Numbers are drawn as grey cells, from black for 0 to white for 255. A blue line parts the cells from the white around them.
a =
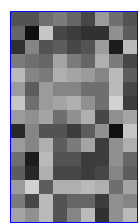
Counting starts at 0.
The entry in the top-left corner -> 83
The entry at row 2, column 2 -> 83
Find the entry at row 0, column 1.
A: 83
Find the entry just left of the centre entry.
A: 111
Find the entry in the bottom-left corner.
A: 164
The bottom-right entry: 186
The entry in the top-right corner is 83
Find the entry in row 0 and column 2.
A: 111
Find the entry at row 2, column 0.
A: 49
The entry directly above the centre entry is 175
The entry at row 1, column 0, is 102
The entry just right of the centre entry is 175
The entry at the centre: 144
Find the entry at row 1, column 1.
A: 16
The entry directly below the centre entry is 60

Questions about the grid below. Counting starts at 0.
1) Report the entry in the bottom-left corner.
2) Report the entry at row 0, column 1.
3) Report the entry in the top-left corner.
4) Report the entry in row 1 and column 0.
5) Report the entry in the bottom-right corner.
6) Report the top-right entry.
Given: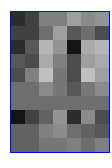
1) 98
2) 65
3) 44
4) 65
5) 128
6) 148

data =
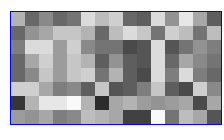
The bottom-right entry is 85
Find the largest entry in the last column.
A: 189
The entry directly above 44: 198
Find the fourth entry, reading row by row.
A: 104
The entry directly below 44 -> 179
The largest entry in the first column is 207
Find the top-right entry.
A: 94
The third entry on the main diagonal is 219
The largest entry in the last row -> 249
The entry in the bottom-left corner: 156
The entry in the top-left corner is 179
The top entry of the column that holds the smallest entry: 189
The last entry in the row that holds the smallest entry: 167
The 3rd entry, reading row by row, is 137
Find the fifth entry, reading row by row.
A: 116
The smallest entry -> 44
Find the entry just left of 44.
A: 179
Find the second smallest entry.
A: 54
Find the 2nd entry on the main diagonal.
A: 147
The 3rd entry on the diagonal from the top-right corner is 116
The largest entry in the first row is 231
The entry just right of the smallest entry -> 167
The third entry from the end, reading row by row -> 189

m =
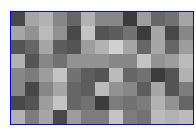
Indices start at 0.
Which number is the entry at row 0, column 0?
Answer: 72
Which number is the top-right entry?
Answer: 166
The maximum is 208
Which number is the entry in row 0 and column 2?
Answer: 178
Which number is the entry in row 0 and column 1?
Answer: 166
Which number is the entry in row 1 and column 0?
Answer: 166
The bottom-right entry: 187
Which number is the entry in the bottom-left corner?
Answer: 178
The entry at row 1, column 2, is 187
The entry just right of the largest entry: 166
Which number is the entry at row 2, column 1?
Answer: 102

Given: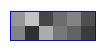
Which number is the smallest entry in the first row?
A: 70
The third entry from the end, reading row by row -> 120
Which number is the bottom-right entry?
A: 59
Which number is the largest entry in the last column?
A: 80

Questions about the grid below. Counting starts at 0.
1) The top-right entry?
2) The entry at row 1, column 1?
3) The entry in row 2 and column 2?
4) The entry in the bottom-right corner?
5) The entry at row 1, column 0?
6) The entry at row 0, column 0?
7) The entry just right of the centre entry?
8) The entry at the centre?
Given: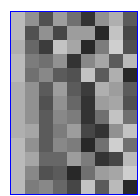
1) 91
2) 81
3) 60
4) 40
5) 186
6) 186
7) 51
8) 103

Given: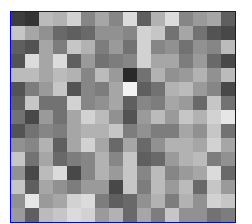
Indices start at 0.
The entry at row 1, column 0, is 198
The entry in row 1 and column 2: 145
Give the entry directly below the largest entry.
95
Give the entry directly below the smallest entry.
242
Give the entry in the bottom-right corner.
125
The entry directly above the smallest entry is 134
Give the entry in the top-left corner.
61
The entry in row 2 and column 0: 95
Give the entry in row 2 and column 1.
83
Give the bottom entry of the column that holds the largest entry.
105
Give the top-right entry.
95
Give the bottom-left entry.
154
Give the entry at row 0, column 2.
187
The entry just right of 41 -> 114
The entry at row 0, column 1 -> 52
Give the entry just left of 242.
166
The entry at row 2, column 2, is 166

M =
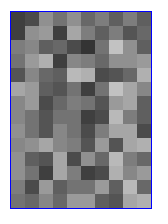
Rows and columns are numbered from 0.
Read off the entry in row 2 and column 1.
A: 135
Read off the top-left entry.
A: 63
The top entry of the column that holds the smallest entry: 104
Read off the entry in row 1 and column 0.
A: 63
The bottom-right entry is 176
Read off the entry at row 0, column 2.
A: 144
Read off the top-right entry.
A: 95
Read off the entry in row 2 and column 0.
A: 125
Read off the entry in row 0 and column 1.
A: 75
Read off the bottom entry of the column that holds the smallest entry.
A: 154
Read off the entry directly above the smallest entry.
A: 125
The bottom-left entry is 115

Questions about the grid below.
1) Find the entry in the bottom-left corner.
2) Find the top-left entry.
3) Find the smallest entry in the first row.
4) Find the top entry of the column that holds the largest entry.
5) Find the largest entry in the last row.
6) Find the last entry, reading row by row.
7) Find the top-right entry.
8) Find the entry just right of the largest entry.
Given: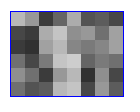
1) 112
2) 184
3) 59
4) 172
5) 196
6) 92
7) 71
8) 101
